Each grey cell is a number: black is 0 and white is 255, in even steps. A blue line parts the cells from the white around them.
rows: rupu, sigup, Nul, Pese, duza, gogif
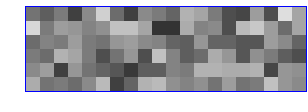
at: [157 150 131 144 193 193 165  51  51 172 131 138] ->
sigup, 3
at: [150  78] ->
Pese, 8
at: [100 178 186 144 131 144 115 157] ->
gogif, 8
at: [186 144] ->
gogif, 10
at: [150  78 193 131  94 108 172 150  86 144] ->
Pese, 8
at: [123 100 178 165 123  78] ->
rupu, 10

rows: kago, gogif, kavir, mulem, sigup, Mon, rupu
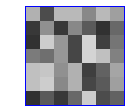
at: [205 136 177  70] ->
Mon, 2
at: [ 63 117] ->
kavir, 6
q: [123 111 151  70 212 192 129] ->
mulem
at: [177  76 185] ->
kago, 1
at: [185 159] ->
kago, 6

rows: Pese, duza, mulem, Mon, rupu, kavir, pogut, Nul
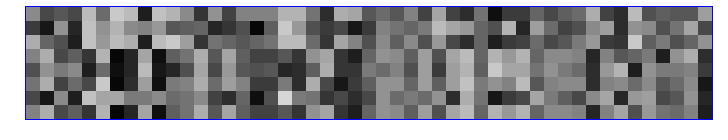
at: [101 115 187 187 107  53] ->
mulem, 17
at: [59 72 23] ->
duza, 22
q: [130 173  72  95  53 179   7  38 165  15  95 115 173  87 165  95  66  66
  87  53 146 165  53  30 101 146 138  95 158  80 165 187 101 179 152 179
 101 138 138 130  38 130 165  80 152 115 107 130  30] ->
Nul
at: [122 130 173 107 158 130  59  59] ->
kavir, 11
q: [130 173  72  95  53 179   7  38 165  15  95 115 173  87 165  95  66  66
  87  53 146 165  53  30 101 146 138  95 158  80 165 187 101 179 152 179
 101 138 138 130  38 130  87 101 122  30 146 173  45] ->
Mon
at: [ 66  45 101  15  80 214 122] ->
pogut, 14
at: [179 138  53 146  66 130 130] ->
Pese, 11

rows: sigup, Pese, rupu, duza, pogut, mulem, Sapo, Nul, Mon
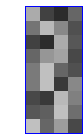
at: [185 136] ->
Pese, 2
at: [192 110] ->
Nul, 3
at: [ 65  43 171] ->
rupu, 1
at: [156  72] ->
Mon, 3

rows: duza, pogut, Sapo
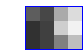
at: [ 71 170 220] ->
duza, 2
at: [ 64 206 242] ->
pogut, 2
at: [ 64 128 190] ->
Sapo, 2
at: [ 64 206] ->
pogut, 2
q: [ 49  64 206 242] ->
pogut
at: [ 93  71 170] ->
duza, 1

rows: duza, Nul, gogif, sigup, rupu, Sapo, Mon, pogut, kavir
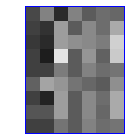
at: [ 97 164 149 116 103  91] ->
Sapo, 1
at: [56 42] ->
gogif, 1
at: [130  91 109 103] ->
duza, 4
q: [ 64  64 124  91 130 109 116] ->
rupu
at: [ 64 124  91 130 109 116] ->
rupu, 2

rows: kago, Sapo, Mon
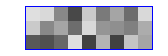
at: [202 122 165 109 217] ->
kago, 5
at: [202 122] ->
kago, 5

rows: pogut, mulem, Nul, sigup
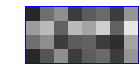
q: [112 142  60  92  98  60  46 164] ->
Nul
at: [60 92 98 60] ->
Nul, 3
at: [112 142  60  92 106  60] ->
pogut, 2
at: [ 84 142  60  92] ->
sigup, 2
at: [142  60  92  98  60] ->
Nul, 2
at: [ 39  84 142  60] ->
sigup, 1

